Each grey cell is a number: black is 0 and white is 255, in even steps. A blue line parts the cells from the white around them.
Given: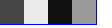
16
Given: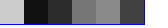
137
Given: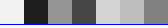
190
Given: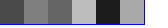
27
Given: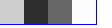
103
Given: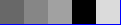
1
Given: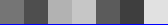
62
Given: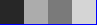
122
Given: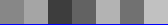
113
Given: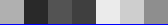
206
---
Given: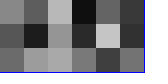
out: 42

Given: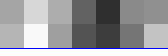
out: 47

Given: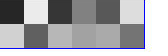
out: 129

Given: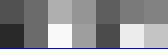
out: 94

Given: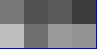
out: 82

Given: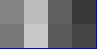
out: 188

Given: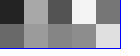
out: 83
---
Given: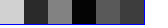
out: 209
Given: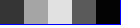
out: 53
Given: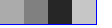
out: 171
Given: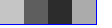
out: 197
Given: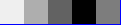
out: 239
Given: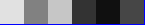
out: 225
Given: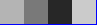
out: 180
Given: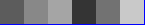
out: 92
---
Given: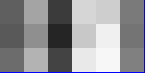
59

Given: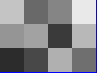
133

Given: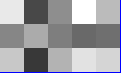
142

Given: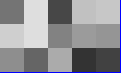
71

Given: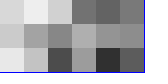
209

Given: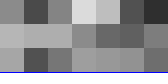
132

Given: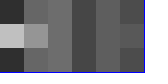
109
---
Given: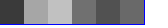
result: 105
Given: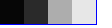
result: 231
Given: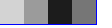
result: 118
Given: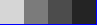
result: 36
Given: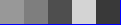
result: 57
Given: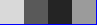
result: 155
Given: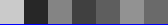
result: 106
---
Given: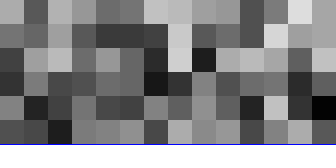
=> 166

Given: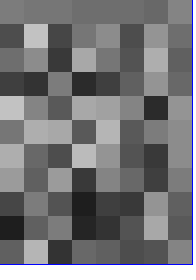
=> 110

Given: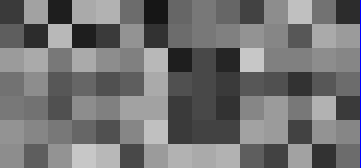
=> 155

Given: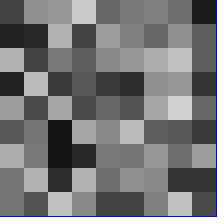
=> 95

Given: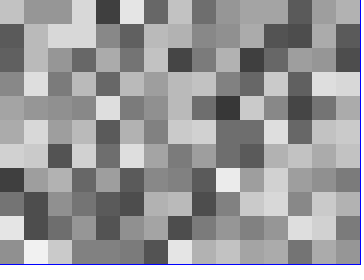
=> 90
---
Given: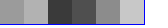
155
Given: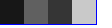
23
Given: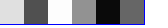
224
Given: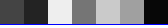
68
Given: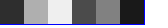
46
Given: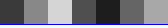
58
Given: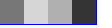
119
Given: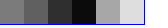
123
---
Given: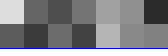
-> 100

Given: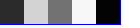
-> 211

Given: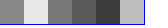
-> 232

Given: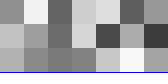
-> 242

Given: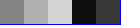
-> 176

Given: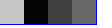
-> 4
